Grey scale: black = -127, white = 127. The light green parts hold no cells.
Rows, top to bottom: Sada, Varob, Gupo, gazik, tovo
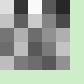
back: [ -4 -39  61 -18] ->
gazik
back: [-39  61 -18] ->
gazik
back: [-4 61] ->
tovo

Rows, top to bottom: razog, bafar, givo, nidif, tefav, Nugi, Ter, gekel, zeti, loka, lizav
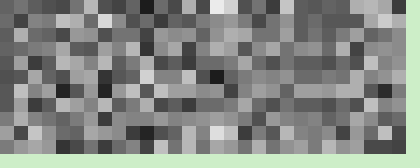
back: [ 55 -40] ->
loka
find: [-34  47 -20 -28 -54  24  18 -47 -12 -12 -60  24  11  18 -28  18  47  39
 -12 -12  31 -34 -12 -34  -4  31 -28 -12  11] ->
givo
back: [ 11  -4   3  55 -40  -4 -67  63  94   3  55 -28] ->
loka
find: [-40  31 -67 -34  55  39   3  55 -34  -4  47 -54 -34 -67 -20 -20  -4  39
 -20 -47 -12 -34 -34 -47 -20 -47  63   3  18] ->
tefav
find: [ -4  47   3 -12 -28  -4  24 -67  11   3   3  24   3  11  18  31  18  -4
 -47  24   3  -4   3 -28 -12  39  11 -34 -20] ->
zeti
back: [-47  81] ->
razog
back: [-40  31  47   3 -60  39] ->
nidif

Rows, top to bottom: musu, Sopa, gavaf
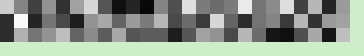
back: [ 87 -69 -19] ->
Sopa
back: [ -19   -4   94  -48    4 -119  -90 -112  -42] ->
musu
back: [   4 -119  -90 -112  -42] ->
musu

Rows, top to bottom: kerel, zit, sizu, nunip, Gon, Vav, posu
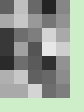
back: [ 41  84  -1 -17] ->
sizu
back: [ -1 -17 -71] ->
sizu
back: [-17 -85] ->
Gon

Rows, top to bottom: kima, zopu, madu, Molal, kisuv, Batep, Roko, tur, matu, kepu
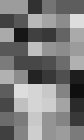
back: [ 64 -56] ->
tur
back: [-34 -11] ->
kima

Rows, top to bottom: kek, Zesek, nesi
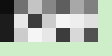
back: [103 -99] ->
Zesek
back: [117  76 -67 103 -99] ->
Zesek
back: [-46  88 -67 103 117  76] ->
nesi
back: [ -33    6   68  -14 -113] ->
kek
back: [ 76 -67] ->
Zesek
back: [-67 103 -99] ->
Zesek

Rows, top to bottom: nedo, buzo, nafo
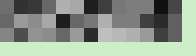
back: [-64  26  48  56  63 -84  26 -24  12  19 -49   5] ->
nafo
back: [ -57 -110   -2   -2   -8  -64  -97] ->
nedo
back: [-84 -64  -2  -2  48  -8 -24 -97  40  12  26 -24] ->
buzo
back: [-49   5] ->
nafo
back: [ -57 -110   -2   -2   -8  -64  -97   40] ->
nedo
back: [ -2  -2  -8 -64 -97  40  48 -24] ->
nedo

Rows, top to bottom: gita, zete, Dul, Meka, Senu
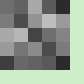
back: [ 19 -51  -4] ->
zete
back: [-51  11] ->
Meka
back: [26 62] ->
zete
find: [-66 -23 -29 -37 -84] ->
Senu
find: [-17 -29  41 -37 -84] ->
gita
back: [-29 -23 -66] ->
Senu

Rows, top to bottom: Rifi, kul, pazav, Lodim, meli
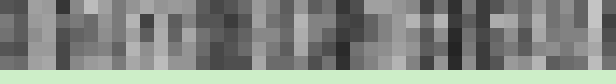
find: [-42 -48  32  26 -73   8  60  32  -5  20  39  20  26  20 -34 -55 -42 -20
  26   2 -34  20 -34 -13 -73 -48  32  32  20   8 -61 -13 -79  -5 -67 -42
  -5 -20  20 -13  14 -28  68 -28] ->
Rifi
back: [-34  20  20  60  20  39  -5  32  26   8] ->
meli

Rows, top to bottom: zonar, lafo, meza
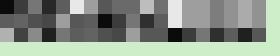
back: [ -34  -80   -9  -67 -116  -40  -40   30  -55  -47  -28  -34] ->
meza
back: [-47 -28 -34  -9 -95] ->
meza
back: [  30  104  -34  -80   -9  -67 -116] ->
lafo
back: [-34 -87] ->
zonar
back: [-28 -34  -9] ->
meza
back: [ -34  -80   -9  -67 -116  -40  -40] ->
meza

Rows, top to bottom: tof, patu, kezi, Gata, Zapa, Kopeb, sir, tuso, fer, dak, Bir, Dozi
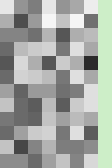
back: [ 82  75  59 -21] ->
Gata
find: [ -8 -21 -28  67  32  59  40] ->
fer
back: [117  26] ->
patu
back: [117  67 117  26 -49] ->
patu
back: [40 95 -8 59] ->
Kopeb
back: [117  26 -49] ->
patu

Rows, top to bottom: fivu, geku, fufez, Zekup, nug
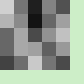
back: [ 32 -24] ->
geku
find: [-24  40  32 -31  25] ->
Zekup
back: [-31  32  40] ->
Zekup
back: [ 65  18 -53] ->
fufez
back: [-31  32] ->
Zekup
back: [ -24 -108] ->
geku

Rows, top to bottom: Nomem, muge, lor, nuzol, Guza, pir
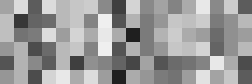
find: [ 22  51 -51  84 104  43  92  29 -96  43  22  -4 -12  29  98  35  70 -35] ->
pir
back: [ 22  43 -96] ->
pir
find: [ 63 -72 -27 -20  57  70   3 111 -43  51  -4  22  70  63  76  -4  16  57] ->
muge
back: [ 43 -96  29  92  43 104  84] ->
pir
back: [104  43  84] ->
lor

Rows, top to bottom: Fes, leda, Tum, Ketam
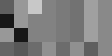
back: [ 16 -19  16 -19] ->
Ketam
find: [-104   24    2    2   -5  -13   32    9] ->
leda

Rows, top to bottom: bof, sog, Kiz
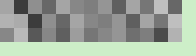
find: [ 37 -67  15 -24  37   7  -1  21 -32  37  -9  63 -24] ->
bof
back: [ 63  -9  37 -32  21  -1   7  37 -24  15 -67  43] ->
sog
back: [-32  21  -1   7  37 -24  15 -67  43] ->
sog

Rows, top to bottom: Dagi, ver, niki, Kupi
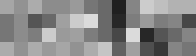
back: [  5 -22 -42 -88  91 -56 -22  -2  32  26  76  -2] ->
niki
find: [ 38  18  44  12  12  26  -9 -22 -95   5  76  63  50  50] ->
Dagi
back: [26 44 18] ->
Kupi
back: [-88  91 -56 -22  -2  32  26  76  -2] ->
niki
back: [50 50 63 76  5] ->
Dagi
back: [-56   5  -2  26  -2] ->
ver

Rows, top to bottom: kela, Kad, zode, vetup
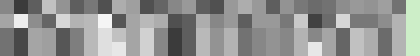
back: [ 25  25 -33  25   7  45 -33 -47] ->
Kad
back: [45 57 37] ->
Kad
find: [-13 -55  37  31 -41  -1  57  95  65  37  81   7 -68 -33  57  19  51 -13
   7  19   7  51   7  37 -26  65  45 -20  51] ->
zode
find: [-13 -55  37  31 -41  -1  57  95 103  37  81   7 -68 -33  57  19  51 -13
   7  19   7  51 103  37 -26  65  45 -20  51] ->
vetup
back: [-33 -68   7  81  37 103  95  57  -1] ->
vetup

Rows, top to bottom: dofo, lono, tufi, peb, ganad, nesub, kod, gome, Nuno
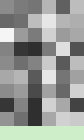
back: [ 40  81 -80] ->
gome
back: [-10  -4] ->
dofo
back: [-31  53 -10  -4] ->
dofo
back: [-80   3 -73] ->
gome
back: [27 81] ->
tufi
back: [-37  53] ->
nesub

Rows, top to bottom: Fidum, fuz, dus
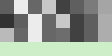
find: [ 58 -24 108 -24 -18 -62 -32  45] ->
dus
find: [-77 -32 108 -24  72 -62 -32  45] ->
fuz
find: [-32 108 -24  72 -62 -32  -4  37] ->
Fidum

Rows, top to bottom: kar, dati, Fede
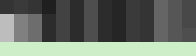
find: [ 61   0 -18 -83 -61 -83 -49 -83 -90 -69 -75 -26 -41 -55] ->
dati
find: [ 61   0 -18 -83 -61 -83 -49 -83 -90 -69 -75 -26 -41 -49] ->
Fede

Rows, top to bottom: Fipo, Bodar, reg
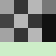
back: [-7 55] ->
Fipo
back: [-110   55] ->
reg
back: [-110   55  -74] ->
reg

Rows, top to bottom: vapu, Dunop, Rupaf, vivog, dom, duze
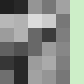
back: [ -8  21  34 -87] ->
duze
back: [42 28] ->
dom
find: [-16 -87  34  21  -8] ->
duze
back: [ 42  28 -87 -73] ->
dom

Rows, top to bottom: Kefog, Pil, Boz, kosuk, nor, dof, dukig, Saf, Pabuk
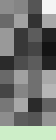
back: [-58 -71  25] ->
kosuk
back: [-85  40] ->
Saf
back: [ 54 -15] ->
dukig
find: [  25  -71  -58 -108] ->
kosuk
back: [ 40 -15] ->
dof
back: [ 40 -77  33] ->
Pil

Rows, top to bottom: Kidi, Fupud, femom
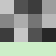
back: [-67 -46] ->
Kidi
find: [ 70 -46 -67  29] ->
Kidi
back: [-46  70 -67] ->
femom
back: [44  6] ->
Fupud

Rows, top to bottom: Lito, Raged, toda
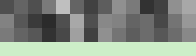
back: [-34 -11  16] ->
toda
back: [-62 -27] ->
Lito
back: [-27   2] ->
Raged
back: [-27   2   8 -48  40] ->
Raged
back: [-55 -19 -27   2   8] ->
Raged

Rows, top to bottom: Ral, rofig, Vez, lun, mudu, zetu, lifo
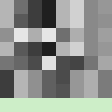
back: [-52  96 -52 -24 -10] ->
mudu
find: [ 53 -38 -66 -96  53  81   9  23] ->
lun

